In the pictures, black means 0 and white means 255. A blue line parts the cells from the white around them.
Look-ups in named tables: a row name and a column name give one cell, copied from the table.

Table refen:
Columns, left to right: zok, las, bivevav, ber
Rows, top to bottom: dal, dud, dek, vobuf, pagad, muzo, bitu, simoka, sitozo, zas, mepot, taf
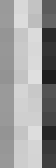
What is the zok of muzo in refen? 147
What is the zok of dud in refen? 155
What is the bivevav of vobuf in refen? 216
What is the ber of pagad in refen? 47
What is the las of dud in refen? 220
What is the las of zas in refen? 196
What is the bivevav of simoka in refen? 204
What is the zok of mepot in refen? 151
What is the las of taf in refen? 205

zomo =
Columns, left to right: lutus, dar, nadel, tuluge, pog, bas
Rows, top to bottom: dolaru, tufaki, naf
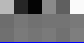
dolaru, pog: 95
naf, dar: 122
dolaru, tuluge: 138
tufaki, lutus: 109
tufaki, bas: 121
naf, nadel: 117
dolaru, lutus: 185
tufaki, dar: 119
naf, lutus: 112
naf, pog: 113
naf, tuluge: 122
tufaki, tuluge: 116
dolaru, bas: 250
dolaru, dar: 38
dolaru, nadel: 4
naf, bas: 126
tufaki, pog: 116
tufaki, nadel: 113

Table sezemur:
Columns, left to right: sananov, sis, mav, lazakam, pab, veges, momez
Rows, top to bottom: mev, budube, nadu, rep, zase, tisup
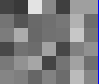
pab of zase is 116
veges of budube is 178
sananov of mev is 67
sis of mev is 57
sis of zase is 146
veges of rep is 129
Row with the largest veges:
nadu

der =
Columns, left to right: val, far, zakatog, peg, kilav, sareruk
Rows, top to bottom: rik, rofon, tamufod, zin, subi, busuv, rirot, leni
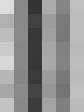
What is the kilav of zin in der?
129
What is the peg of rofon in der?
156
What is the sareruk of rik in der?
191
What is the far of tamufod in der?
137
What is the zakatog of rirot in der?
68
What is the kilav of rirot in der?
115
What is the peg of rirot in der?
150
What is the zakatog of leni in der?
59
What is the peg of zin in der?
165
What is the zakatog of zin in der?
56

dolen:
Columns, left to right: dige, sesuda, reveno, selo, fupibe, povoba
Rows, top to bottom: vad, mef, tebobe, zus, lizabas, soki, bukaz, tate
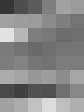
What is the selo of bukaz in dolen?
80
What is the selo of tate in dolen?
219
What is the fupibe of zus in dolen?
115
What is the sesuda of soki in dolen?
164
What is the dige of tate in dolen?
162
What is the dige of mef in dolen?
160
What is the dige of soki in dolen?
172
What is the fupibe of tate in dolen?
190
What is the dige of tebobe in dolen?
226
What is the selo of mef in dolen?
139

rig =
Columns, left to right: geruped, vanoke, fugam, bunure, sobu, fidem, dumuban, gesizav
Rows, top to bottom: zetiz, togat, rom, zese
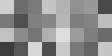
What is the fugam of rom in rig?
116
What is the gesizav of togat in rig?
188
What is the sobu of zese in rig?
201
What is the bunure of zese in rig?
79
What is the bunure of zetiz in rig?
196
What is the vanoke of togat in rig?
80
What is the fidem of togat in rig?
125
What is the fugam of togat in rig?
128
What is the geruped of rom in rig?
193

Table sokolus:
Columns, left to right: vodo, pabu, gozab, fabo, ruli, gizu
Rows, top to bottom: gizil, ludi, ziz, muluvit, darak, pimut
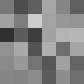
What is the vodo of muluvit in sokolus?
145
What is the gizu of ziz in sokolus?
183
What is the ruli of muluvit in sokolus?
110
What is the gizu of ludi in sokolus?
149
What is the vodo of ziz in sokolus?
48
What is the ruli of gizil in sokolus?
134
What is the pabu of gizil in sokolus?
77
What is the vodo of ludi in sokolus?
161
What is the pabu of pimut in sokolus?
132
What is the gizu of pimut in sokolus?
110
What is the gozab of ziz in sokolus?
62
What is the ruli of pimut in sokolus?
142
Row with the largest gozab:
ludi

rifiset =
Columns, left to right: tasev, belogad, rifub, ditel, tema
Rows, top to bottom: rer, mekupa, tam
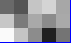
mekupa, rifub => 169
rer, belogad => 84
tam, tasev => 250
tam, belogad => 196
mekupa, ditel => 139
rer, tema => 167
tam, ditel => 32
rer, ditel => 212
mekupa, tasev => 199
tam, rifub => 140
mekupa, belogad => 123
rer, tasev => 105
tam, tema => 116
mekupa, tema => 169
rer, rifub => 197

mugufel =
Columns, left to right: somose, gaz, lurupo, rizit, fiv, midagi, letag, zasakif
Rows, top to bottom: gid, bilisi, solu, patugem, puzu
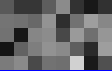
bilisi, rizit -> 147
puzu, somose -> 123
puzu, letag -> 26
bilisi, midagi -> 114
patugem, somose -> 20
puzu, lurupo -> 73
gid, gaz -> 54
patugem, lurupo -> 126
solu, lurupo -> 134
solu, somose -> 114
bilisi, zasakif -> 135
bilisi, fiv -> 46
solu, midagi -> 154
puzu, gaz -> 138

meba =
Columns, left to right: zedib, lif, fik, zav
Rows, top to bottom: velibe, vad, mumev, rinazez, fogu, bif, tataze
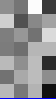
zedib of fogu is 186
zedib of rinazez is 124
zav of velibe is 58
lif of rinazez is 111
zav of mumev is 218
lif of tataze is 120
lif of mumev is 151
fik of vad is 136
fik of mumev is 114
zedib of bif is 114
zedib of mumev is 126
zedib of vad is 207
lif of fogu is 143
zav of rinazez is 182
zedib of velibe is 142
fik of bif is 188
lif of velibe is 117
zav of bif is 141

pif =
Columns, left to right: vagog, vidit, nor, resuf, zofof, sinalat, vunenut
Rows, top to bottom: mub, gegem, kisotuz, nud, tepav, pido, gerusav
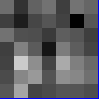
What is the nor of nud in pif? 91
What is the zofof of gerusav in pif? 85
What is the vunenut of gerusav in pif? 77
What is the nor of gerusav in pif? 68
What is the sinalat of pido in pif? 135
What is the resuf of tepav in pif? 68
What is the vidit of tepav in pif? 203
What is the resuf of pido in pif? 84
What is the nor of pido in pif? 153
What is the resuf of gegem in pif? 85
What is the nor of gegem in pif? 70
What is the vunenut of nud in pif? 68
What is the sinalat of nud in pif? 93
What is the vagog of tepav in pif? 66
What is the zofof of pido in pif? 143
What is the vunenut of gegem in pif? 86

